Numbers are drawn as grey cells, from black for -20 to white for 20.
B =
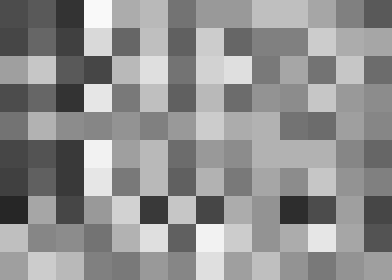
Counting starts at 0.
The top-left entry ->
-8
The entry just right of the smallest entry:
6
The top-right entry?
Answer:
-6
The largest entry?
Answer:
19
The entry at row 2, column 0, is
5
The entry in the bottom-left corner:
5
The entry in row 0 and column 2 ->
-12
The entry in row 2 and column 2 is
-6
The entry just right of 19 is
7
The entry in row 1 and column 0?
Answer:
-9
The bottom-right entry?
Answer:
5
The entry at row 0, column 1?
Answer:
-6
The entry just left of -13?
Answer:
3
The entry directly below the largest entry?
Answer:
14
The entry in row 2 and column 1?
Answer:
11
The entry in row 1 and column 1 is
-4
